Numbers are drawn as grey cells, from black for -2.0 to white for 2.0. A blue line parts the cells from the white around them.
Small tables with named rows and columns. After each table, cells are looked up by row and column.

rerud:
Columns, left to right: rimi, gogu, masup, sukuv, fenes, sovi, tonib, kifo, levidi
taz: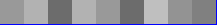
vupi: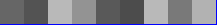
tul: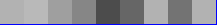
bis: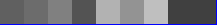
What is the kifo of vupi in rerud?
-0.1
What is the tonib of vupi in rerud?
0.9
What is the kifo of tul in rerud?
-0.2
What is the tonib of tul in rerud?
0.8
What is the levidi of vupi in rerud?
0.8
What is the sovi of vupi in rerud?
-0.8
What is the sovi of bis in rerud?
0.3
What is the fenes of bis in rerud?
0.8
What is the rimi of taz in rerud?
0.4
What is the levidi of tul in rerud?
0.8
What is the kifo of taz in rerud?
0.3
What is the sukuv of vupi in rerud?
0.3
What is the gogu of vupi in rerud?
-0.7
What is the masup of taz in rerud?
-0.3
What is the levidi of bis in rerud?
-1.0

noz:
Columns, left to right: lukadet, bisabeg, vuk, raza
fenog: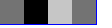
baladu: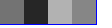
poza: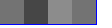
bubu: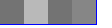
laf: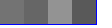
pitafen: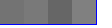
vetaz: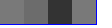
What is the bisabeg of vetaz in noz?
-0.3
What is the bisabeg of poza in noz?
-0.9
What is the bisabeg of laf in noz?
-0.4
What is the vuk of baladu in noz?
0.8
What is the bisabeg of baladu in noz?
-1.4
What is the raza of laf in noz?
-0.6
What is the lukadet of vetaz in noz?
-0.1
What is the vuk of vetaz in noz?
-1.2
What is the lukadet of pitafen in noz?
-0.2
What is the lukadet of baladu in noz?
-0.2
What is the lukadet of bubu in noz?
-0.2
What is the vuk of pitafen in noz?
-0.4
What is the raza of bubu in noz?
0.1
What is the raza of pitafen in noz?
0.0
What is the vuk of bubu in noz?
-0.2
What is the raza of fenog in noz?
-0.2
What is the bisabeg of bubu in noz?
0.9
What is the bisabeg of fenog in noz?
-2.0
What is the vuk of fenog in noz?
1.1
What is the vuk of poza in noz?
0.2
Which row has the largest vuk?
fenog

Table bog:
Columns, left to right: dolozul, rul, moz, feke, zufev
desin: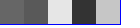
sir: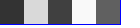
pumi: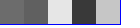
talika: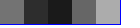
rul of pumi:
-0.5
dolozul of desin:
-0.4
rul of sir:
1.4
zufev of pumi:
1.1
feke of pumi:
-1.1
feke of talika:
-0.4
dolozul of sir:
-1.2
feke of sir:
1.9
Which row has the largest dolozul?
talika

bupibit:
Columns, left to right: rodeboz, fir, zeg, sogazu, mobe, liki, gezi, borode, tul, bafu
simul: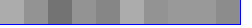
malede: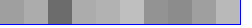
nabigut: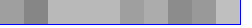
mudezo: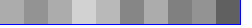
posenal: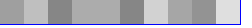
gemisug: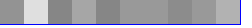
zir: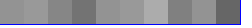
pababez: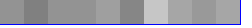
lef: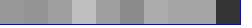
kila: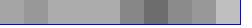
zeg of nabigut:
0.9
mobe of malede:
0.8
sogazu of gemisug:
0.6
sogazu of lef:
1.0
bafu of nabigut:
1.0
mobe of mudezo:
0.9
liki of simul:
0.7
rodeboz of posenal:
0.5
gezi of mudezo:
0.7
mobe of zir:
0.3
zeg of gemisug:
0.1
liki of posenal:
0.1
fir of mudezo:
0.3
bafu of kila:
1.0
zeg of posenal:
0.1
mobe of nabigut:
0.9
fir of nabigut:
0.1
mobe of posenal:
0.7

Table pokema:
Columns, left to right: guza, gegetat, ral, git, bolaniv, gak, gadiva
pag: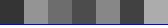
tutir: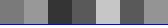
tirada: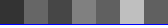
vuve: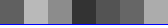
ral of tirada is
-0.9
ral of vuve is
0.2
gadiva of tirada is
-0.5
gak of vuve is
-0.4
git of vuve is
-1.2
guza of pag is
-1.2
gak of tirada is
1.0
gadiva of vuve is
0.7
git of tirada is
0.0
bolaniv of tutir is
1.1
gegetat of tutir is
0.4
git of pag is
-0.8
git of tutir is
-0.6
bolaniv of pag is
0.1
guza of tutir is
-0.1
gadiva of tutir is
0.3
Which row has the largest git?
tirada

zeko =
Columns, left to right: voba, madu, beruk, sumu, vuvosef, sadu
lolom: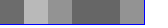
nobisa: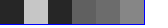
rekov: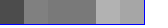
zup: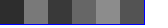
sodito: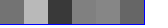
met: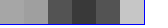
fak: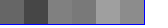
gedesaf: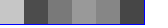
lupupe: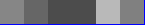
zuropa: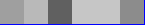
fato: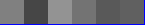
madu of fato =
-0.9
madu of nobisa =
1.1
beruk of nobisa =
-1.4
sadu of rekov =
0.6
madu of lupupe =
-0.4
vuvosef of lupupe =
0.9
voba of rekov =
-0.8
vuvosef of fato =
-0.6
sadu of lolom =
0.3
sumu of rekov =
-0.1
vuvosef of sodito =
0.1
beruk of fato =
0.3
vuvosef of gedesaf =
0.1
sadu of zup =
-0.7
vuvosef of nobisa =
-0.3
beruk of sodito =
-1.1
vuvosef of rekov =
0.8
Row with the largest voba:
gedesaf

